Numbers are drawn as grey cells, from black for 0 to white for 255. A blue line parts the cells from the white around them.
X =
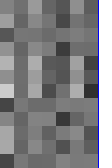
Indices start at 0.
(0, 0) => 130
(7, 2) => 108
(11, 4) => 130
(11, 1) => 120
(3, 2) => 137
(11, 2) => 106
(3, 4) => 60
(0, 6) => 93
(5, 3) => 100
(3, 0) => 146
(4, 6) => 65
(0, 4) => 85
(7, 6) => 124
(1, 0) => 158
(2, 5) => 125
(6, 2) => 168
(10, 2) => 136
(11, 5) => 122
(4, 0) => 179
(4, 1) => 108
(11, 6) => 123
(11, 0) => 70
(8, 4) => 56
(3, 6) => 109
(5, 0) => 143

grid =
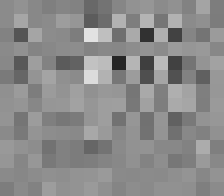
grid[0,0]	139
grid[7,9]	120
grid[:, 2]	[136, 136, 165, 132, 158, 148, 125, 135, 156, 148, 141, 151, 140, 130]
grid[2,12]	66
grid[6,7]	152
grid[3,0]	138
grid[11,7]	132
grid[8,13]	121
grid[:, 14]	[164, 144, 116, 153, 148, 96, 127, 126, 147, 129, 172, 154, 135, 127]
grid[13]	[125, 138, 130, 157, 145, 147, 154, 144, 133, 141, 138, 145, 145, 143, 127, 139]
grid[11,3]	121
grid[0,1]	146
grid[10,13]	130
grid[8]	[148, 117, 156, 127, 119, 123, 149, 158, 114, 150, 113, 149, 97, 121, 147, 151]
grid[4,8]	38
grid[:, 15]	[125, 124, 155, 135, 162, 152, 151, 154, 151, 145, 127, 136, 147, 139]
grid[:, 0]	[139, 139, 130, 138, 136, 122, 144, 146, 148, 138, 153, 150, 138, 125]
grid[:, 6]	[104, 92, 226, 131, 194, 220, 145, 150, 149, 168, 102, 126, 148, 154]
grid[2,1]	85
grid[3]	[138, 145, 132, 136, 140, 141, 131, 136, 135, 141, 147, 139, 155, 150, 153, 135]
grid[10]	[153, 146, 141, 114, 129, 124, 102, 115, 138, 146, 147, 136, 136, 130, 172, 127]
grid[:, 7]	[115, 108, 191, 136, 188, 178, 152, 158, 158, 154, 115, 132, 154, 144]
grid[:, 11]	[139, 118, 175, 139, 186, 165, 127, 126, 149, 148, 136, 142, 138, 145]
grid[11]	[150, 134, 151, 121, 129, 124, 126, 132, 136, 145, 131, 142, 119, 126, 154, 136]
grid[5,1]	102
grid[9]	[138, 121, 148, 141, 139, 137, 168, 154, 135, 147, 114, 148, 112, 136, 129, 145]
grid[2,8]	111

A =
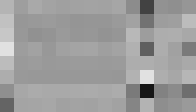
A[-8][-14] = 180
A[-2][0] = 143
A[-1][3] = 167
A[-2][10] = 22
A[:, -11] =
[163, 155, 148, 152, 153, 152, 169, 167]
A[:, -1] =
[150, 188, 168, 122, 169, 182, 110, 154]
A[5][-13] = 153
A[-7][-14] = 193
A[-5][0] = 225
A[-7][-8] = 150
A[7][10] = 179
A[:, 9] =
[140, 162, 184, 177, 173, 178, 122, 133]
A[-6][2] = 145
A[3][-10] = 161
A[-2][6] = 171
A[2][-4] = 157
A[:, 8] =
[166, 154, 150, 163, 155, 151, 172, 162]
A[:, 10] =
[66, 114, 157, 95, 174, 225, 22, 179]
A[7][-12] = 165
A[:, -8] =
[163, 150, 151, 165, 155, 152, 171, 162]
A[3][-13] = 157
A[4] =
[188, 154, 156, 153, 154, 155, 155, 154, 155, 173, 174, 170, 163, 169]
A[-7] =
[193, 151, 153, 155, 152, 149, 150, 150, 154, 162, 114, 157, 159, 188]
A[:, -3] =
[146, 157, 173, 173, 170, 174, 130, 142]
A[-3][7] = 152
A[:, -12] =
[169, 153, 145, 162, 156, 152, 171, 165]
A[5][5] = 152
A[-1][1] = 164

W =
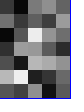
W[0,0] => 56
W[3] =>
[48, 156, 152, 91, 43]
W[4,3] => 171
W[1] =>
[113, 57, 95, 62, 155]
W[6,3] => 17
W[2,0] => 8
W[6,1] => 65
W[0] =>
[56, 8, 122, 143, 99]
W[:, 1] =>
[8, 57, 86, 156, 22, 239, 65]
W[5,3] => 53

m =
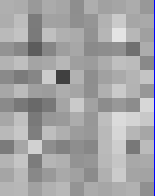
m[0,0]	175
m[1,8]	202
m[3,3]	134
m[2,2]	122
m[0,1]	172
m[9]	[185, 199, 126, 190, 175, 156, 152, 185, 214, 182, 166]
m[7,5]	202
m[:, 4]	[166, 161, 176, 158, 183, 64, 173, 165, 154, 175, 129, 176, 169, 184]
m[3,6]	138
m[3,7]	141
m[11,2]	124
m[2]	[186, 195, 122, 192, 176, 171, 146, 182, 228, 183, 160]
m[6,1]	187
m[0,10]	152
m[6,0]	167
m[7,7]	140
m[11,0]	180
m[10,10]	187
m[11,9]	168
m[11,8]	197
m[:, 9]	[172, 166, 183, 112, 187, 180, 179, 140, 212, 182, 120, 168, 164, 177]
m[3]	[147, 135, 92, 134, 158, 167, 138, 141, 144, 112, 172]
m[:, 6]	[174, 149, 146, 138, 156, 142, 143, 162, 151, 152, 135, 150, 139, 171]
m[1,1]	189
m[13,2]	161
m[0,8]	165
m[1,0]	173
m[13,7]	166
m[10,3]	142
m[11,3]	181
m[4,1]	191
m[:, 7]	[161, 178, 182, 141, 172, 161, 176, 140, 190, 185, 186, 184, 176, 166]

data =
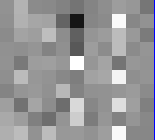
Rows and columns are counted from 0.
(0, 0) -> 146
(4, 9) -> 151
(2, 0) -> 139
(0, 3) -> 137
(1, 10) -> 146
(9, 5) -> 153
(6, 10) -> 139
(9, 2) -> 146
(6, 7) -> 146
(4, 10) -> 147
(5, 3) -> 147
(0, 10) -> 118
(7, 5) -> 217
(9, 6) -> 146
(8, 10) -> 136
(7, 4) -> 109
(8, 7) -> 150
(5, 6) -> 162
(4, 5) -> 255
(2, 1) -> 163
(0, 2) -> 139
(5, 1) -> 187
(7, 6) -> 135
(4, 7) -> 164
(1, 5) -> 21
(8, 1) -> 157
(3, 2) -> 149
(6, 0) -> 132
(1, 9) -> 135
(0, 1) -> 179
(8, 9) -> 149

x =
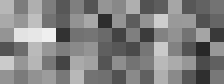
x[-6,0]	183
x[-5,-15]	150
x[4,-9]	84
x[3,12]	130
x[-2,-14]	182
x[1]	[169, 150, 191, 114, 94, 147, 168, 45, 148, 92, 147, 205, 153, 154, 81, 101]
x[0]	[183, 124, 175, 125, 87, 127, 84, 149, 136, 175, 82, 93, 166, 87, 98, 115]
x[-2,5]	170
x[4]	[203, 150, 182, 119, 68, 170, 162, 84, 142, 115, 127, 185, 171, 151, 75, 96]
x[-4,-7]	127
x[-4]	[148, 227, 231, 239, 50, 114, 117, 106, 67, 127, 59, 130, 146, 115, 165, 57]
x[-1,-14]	146
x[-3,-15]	108
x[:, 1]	[124, 150, 227, 108, 150, 123]
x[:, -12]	[87, 94, 50, 126, 68, 120]
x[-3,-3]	83
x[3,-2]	40
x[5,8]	82
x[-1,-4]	138
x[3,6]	148

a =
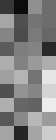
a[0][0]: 55
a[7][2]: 98
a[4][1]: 130
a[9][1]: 37
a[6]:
[79, 147, 134, 212]
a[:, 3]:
[108, 109, 103, 40, 173, 230, 212, 236, 155, 205]
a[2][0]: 133
